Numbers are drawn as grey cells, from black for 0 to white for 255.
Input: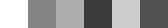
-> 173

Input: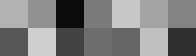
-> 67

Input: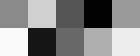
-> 104

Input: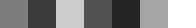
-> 204

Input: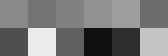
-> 95

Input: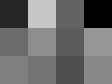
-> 79

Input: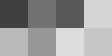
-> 221

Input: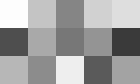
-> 238

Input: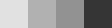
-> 146
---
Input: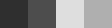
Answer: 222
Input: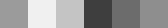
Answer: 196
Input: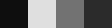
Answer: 114
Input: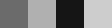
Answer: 21
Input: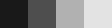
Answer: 177
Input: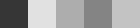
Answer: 173
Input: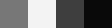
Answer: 62
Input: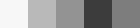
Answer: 147
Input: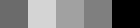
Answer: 161
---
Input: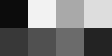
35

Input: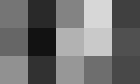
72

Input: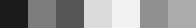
171

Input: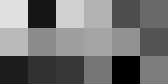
125

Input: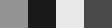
74

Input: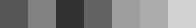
211

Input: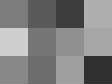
48

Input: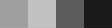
26

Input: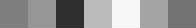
115
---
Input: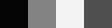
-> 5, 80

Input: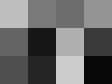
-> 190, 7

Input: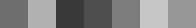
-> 110, 150

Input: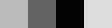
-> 186, 220

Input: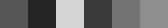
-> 85, 142

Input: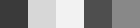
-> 58, 136
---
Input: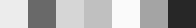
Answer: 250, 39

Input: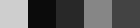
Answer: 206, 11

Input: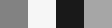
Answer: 246, 25

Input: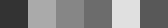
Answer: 224, 51

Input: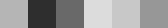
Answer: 220, 46

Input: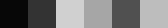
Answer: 208, 7

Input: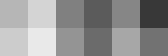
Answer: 233, 56

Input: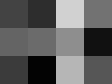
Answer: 209, 3

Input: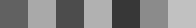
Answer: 193, 55

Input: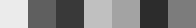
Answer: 235, 44
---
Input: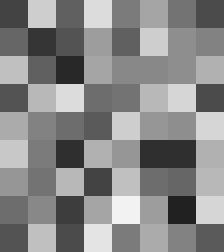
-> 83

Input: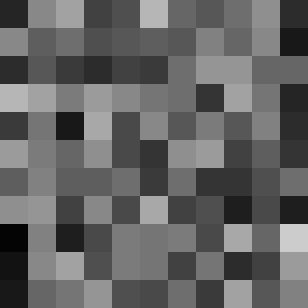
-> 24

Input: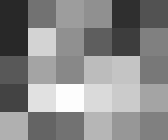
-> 176

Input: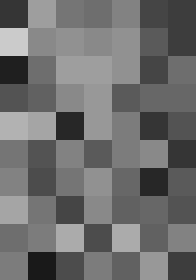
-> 124

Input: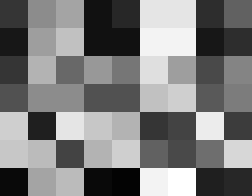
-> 9
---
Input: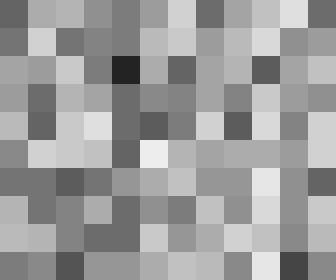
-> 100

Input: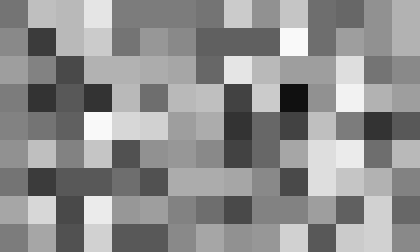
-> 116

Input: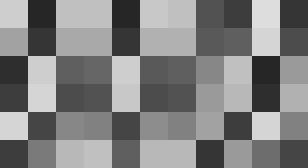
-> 206

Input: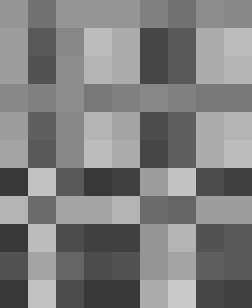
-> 149

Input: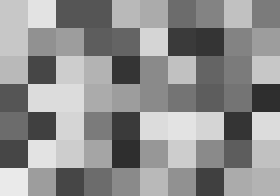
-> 199

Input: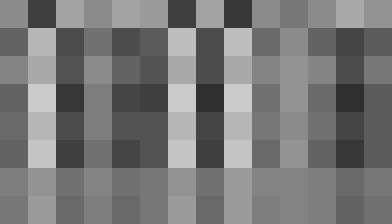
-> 139

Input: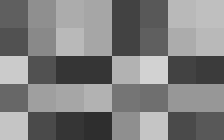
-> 95

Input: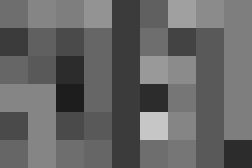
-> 110
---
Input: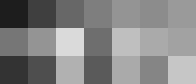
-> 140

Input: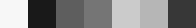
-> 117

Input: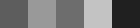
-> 109

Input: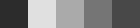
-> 117

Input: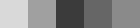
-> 138

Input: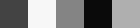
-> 132
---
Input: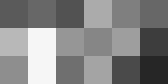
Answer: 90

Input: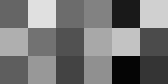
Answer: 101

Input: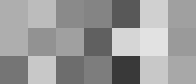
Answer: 174

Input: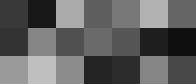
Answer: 57

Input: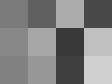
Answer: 122

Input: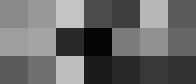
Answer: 137
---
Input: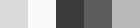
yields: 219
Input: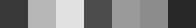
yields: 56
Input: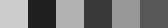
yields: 205
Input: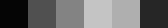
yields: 5
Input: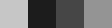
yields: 198
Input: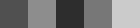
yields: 80
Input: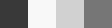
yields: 57
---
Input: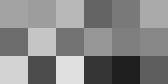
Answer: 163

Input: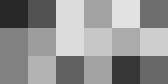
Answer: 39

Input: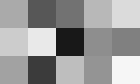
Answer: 170

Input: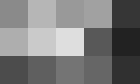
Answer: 138

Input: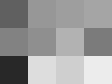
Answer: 96

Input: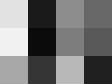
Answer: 226

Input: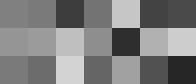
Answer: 128

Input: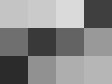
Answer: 196
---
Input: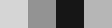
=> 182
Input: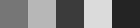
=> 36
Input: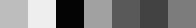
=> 124
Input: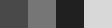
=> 216
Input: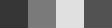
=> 82
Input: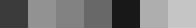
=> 197
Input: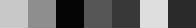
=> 42
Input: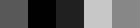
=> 135
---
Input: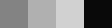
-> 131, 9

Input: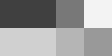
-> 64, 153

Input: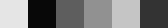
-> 229, 51

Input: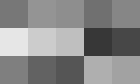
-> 119, 162

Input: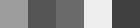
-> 157, 63

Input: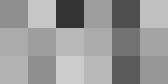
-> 143, 151

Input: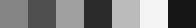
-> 132, 21
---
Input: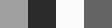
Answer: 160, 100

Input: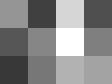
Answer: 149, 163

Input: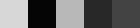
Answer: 215, 67

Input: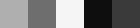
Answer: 175, 58

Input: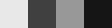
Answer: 232, 21

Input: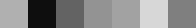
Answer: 176, 127
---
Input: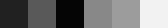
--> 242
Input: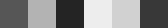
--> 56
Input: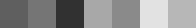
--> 183
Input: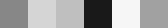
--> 161
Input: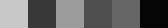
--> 5
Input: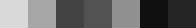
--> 37
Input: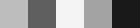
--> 25
